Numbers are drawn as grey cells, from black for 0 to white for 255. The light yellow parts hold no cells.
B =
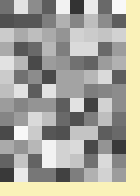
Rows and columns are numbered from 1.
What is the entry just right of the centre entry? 163
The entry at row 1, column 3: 140
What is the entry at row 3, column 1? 203
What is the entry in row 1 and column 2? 226
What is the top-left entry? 113
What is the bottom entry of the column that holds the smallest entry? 126
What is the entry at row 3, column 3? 190
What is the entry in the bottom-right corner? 156
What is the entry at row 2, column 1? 80
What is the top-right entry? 248
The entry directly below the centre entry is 93
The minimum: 51
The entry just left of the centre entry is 226
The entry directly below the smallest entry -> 133
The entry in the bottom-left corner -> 57
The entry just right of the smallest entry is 234

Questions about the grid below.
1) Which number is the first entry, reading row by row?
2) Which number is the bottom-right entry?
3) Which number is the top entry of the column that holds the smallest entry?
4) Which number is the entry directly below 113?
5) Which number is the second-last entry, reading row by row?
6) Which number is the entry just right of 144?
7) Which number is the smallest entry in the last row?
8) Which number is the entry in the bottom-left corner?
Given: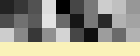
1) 35
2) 178
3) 0
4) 136
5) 106
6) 212
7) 15
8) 205

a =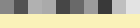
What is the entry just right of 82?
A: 177
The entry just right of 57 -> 191

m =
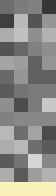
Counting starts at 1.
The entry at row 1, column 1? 110
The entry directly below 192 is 104
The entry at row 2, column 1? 63
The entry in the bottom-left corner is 172
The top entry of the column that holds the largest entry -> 129
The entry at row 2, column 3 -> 84
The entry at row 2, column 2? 184
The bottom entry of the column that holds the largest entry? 157
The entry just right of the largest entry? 136
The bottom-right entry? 178
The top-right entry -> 55
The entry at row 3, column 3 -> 143
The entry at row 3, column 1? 172

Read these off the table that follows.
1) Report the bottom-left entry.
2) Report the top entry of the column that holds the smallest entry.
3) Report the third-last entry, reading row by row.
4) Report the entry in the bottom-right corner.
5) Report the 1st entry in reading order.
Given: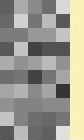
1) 88
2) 216
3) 104
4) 224
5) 96

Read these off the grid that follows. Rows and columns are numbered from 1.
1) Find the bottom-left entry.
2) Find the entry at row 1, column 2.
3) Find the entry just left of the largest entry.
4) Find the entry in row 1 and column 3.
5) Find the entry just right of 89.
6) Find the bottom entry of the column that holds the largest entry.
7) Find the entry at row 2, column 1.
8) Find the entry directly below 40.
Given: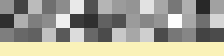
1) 126
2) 67
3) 148
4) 187
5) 220
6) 119
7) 47
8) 111

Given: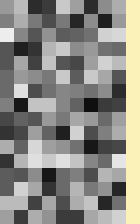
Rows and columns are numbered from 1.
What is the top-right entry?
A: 173
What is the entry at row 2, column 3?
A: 121
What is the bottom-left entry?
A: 159
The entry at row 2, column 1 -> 127
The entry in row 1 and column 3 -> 44
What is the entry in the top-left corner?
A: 153
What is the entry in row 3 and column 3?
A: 85
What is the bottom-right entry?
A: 209
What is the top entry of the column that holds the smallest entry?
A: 44
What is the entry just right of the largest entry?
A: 134
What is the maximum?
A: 237
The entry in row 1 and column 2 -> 187
